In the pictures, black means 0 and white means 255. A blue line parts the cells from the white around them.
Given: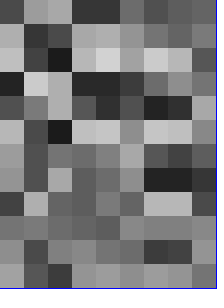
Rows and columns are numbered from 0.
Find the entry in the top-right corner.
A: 100
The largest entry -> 210
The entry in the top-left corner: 74
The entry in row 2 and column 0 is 191
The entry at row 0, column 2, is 168
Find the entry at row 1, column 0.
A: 175
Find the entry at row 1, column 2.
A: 74
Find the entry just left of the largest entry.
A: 183
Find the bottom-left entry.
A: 162
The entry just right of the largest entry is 162
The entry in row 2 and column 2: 27
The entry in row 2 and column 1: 66
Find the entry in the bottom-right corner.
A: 116
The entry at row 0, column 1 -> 156
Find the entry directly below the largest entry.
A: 41
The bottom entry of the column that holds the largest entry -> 156

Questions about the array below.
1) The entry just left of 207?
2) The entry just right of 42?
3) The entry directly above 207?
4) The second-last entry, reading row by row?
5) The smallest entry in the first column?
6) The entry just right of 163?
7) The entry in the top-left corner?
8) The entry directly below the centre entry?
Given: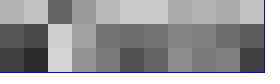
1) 72
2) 214
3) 100
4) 128
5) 65
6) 115
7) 178
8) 80

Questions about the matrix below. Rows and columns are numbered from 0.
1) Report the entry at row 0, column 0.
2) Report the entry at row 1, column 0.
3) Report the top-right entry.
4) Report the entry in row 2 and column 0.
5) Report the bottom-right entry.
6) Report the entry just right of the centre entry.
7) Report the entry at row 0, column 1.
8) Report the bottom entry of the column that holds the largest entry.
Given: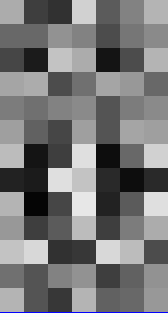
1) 172
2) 104
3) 180
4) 70
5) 152
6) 13
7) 62
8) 180
